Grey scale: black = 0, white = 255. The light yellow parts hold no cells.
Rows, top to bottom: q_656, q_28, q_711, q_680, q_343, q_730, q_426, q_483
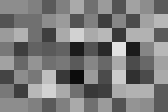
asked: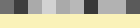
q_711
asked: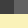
q_680
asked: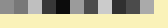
q_730

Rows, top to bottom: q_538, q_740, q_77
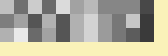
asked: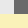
q_77
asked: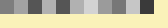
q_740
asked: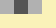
q_740
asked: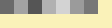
q_77
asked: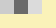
q_538
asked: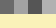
q_77

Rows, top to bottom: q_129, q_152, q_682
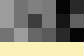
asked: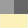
q_682
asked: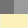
q_682
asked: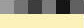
q_152
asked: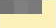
q_129
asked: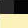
q_682

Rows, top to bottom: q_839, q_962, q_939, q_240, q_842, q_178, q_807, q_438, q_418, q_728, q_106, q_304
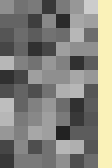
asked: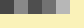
q_106
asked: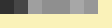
q_178
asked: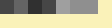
q_240
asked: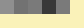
q_839

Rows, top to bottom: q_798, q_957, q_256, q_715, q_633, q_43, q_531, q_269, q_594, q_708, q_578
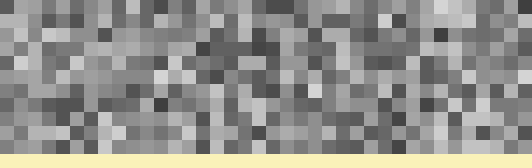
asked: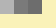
q_633
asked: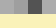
q_256

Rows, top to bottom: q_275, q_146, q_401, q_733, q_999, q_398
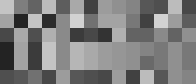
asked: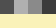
q_401
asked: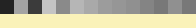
q_733
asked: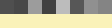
q_398
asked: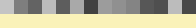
q_275

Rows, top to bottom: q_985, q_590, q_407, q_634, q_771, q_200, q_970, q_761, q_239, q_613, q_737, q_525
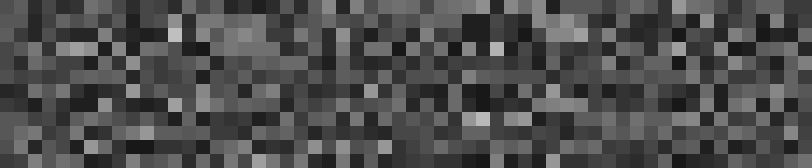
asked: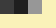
q_525
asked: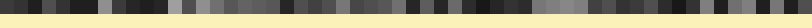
q_761
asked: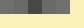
q_985
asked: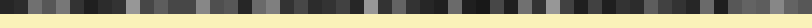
q_970
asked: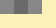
q_985
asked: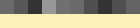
q_985
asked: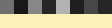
q_634

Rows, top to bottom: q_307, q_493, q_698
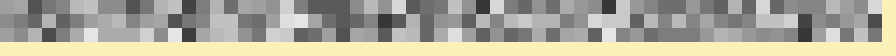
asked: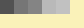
q_307
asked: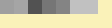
q_493
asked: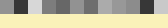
q_307

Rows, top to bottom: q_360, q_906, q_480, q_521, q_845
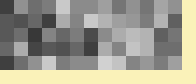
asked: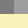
q_845
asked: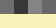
q_480
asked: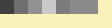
q_845
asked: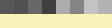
q_521
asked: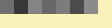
q_480
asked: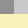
q_845
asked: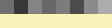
q_480

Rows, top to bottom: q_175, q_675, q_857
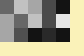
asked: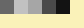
q_175
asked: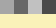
q_675
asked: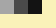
q_175
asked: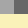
q_675

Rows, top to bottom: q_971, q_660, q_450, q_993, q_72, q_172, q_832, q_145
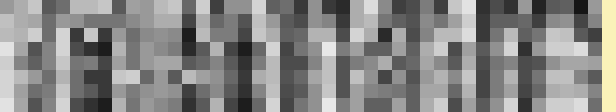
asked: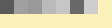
q_971
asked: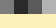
q_993
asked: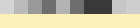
q_172

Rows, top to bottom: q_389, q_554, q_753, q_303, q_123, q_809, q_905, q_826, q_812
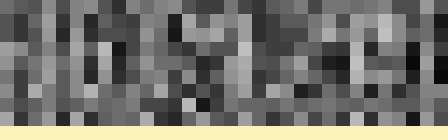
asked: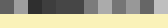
q_753
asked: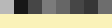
q_303

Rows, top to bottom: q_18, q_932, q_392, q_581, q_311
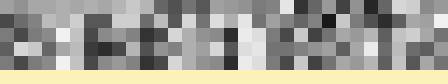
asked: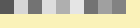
q_932
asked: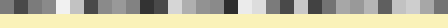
q_392

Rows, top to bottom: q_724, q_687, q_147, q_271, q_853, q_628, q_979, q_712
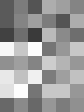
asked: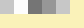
q_271
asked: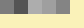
q_724
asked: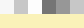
q_271
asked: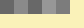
q_712
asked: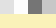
q_979
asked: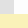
q_979

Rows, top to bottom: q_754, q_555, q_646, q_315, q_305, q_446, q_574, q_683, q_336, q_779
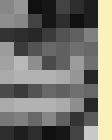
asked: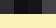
q_779
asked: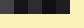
q_555
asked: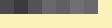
q_574

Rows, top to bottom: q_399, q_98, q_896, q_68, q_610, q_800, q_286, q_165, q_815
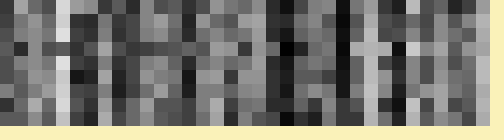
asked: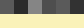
q_399
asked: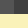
q_165
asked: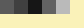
q_800
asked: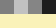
q_286

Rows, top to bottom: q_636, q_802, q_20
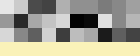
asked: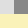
q_802
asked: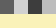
q_20
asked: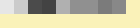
q_636
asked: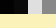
q_802
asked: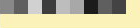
q_20

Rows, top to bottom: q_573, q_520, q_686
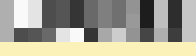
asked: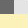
q_686
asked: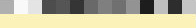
q_573

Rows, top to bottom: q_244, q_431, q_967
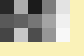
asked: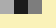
q_244
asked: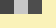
q_967
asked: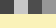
q_967

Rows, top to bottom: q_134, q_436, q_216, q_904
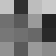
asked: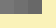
q_216
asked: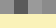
q_904

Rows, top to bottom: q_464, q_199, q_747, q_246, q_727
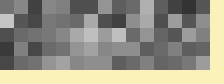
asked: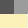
q_747
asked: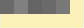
q_727
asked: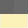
q_727
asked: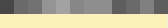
q_246

